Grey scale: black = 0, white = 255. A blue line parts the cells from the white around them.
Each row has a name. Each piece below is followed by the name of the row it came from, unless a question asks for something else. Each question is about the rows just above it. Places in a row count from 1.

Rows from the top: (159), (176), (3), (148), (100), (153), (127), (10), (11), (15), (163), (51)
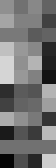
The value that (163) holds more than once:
[113]
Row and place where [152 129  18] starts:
(153), 2
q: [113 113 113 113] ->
(163)

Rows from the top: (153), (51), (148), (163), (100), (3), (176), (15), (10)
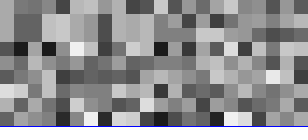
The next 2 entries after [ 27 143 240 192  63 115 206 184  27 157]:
[ 56 164]
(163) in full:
[ 84  27 164  27 143 240 192  63 115 206 184  27 157  56 164  91 221  63
 192 121 200 192]
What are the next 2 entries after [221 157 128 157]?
[ 69 157]
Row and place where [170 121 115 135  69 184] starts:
(153), 1
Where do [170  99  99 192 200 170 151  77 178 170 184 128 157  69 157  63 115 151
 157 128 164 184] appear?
(51)

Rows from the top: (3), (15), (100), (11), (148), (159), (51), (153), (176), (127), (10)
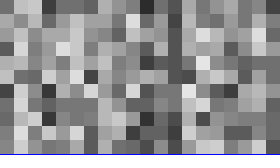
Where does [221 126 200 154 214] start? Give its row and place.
(127), 2
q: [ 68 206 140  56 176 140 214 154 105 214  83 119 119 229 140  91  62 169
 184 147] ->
(51)
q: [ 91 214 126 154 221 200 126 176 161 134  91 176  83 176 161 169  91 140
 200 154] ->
(11)
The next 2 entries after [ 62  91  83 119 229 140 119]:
[ 98 112]

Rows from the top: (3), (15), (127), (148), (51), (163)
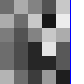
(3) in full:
[109 172 131  82 200]
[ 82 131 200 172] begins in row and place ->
(127), 2
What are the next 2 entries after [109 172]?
[131  82]

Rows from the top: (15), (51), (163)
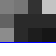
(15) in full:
[126 118  50 195]
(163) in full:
[140  42  29  22]
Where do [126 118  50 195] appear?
(15)
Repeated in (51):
[42]
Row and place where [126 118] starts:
(15), 1
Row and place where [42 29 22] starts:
(163), 2

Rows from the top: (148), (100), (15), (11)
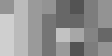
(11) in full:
[207 187 154 117 154  83 125 147]
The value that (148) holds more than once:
[147]
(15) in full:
[207 187 154 117 194 167 132 103]

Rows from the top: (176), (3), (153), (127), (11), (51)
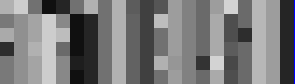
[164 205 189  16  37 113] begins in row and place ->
(153), 3
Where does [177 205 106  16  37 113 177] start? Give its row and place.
(127), 3

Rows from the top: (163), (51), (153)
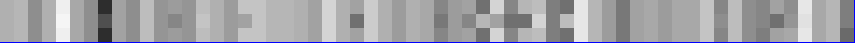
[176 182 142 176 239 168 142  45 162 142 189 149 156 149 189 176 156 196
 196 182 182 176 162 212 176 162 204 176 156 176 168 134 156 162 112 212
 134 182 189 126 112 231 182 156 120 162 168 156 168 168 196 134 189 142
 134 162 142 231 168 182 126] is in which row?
(163)
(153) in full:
[176 182 142 176 239 168 142  45 162 142 189 149 156 149 189 176 156 196
 196 182 182 176 162 212 176 162 204 176 156 176 168 134 156 162 112 212
 134 182 189 126 112 231 182 156 120 162 168 156 168 168 196 134 189 142
 126 162 168 231 168 182 106]

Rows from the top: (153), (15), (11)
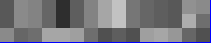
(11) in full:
[138 102 110 166 166 159 110  80  94  80 159 166 151 102  80]
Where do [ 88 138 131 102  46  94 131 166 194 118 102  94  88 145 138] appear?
(153)

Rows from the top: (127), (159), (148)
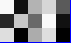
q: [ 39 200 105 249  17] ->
(159)
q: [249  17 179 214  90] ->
(127)
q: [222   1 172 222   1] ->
(148)

